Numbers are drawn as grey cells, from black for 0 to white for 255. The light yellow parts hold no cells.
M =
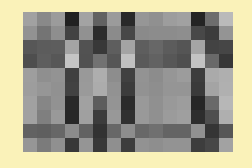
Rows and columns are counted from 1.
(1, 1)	161
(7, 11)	153
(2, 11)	140
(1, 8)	41
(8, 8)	48
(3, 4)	164
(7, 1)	161
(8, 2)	127
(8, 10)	144
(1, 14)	109
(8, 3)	153
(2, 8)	71
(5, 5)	153
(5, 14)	170
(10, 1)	150
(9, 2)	95
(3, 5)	82
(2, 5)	145
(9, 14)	53
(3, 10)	103
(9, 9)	104
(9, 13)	145
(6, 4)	66
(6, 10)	142
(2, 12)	142
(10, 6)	56
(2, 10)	140
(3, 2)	92
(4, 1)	78
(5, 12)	156
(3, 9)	94
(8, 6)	60
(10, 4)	56
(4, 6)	114

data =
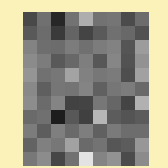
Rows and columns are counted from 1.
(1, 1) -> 73
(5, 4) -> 163
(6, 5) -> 132
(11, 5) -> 227
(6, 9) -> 105
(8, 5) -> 64
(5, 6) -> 119
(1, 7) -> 117
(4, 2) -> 124
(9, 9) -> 109
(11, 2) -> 140
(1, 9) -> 108
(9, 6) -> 96
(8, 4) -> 88
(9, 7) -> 122
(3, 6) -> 124
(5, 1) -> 149
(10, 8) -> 92
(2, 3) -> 58
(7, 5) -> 68
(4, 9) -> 146
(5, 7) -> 123
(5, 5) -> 129
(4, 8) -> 82
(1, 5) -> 174
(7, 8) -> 68
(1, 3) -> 39
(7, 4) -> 66

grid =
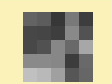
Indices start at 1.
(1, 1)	99
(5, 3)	160
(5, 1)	192
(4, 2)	138
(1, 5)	61
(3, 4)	105

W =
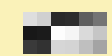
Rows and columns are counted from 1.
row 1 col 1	222
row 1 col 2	208
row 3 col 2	50
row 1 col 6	116
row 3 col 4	212

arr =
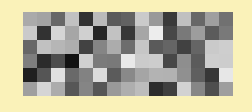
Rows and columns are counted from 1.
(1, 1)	170
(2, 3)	213
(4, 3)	77
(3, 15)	206
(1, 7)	90
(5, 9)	165
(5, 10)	179
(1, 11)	58
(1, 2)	163
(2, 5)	208
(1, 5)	50
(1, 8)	98
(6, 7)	153
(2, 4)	166
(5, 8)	137
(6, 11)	63
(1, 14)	159
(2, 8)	55
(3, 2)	193
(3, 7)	172
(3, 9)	198
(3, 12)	65
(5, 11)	178

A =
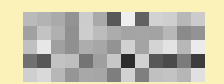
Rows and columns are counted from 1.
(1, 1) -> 186
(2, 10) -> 163
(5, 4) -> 150
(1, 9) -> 98
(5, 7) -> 126
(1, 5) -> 204
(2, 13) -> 147
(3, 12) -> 183
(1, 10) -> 210
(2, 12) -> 138
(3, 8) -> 209
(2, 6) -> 188
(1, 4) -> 147
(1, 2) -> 179
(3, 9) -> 164
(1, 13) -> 203
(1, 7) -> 88
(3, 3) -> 160
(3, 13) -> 235
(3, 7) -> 147
